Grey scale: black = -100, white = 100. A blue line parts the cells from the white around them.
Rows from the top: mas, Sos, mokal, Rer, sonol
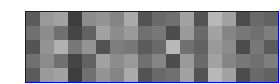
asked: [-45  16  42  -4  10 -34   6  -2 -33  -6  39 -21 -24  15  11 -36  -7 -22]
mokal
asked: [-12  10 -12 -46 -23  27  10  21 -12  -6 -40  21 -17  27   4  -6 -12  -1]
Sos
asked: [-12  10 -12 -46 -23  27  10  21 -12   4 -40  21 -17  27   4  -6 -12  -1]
Rer

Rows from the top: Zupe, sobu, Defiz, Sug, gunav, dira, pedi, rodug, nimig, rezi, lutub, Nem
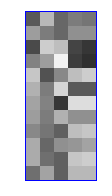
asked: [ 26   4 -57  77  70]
pedi
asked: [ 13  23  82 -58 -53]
Sug
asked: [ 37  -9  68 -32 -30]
dira
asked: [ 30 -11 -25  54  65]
lutub

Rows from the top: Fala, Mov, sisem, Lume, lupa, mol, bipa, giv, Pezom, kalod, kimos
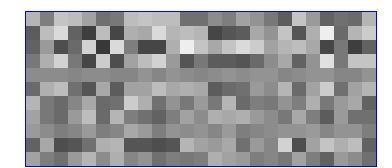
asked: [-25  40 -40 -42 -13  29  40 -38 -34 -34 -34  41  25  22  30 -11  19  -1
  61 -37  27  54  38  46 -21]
kalod
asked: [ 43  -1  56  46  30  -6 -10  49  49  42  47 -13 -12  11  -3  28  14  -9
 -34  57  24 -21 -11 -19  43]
Fala
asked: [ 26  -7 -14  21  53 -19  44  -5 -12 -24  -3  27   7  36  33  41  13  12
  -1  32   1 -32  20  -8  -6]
giv

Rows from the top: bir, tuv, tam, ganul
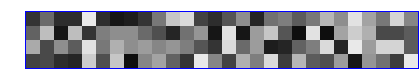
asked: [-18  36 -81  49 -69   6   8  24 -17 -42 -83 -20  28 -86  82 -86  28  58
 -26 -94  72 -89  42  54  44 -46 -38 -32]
tuv
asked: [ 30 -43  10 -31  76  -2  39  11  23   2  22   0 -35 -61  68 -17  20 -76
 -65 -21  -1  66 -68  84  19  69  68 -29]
tam
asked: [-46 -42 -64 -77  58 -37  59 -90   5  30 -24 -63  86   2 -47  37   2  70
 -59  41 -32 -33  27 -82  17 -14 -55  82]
ganul
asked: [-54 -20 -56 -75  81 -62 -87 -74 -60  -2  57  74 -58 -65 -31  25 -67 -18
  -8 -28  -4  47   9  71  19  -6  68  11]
bir

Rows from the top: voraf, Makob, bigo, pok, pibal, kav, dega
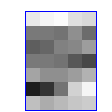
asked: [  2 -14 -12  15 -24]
Makob
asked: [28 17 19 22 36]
pibal
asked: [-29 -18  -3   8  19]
bigo
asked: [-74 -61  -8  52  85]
kav
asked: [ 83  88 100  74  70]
voraf

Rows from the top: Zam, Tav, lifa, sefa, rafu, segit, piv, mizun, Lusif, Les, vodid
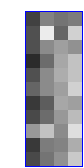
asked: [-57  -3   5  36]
Les
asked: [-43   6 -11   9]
Zam
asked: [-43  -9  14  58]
vodid

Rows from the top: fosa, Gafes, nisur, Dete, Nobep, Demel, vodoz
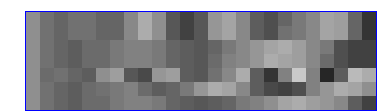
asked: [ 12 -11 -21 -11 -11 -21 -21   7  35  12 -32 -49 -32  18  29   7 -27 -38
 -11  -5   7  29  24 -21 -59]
Gafes
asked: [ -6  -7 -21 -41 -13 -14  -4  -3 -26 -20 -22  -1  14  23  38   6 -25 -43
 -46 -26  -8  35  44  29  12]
Demel
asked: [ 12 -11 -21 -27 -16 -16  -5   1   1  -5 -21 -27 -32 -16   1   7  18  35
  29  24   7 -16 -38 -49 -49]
Dete
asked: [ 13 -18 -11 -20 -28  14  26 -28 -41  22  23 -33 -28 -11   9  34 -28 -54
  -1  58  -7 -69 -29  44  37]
Nobep

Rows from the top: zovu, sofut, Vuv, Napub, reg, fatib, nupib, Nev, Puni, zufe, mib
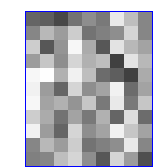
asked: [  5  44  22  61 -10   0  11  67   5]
sofut
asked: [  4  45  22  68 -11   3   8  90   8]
zufe
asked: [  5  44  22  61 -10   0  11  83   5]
zufe
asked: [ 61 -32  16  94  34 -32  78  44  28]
Vuv

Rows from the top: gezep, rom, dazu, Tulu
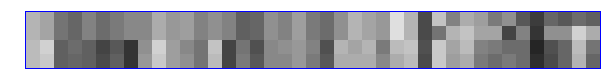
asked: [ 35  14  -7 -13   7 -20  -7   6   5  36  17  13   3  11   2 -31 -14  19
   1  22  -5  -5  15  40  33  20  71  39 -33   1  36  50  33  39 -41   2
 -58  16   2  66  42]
rom
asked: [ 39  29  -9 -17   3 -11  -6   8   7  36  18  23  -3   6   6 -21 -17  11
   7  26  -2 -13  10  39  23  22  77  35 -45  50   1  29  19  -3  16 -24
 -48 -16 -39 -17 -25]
gezep
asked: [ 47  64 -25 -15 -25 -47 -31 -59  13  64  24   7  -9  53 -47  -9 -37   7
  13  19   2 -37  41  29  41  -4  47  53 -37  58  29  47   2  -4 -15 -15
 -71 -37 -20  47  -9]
dazu

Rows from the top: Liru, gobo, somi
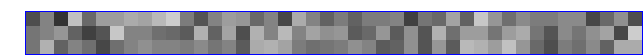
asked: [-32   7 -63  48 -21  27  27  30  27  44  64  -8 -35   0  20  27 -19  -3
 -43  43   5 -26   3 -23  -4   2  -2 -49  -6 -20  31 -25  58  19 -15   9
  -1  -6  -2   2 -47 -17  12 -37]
Liru
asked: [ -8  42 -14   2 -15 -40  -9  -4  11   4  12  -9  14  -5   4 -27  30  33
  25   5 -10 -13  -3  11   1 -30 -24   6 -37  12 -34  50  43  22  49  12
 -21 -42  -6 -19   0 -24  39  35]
somi

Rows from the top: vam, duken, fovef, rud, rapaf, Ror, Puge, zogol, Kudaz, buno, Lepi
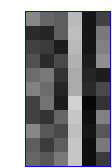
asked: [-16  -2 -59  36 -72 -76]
rapaf
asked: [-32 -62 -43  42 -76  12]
rud
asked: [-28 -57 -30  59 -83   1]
buno
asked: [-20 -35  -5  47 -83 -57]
Lepi
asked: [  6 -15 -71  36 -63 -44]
Ror
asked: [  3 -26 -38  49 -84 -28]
Kudaz

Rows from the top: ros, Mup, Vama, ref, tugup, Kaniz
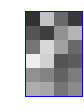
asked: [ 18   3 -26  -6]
tugup
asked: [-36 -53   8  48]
Mup
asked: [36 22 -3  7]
Kaniz
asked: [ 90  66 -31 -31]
ref
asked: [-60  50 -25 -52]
ros

